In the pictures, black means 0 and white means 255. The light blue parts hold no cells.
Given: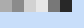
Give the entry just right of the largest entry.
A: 120
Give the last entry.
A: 40
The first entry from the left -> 172

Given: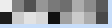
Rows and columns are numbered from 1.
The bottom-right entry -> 72
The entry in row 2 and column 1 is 29
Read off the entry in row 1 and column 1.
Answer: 237
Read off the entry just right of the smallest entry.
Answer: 160

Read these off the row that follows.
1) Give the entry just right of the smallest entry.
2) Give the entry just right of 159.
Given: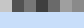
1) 106
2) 138

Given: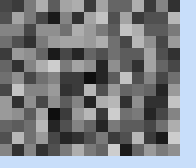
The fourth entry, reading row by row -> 174
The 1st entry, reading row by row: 71
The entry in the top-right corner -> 49
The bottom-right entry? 143
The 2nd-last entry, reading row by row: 122
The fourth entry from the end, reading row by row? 101
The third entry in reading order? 122
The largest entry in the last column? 205
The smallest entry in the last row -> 26
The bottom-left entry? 132
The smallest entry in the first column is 59
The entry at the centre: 14
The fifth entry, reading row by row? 92
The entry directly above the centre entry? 143
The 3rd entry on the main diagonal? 71

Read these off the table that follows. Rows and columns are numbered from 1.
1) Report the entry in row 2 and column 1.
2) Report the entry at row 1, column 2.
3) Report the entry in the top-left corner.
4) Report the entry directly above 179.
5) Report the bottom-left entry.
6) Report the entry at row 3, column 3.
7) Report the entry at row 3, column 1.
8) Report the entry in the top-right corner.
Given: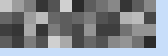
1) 103
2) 157
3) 199
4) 53
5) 93
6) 169
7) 62
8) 136

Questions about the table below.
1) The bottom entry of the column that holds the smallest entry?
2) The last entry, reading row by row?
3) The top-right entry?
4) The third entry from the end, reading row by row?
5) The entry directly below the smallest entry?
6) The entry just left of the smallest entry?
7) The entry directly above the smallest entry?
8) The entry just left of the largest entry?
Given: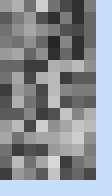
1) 196
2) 72
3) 124
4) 81
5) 48
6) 103
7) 124
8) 166
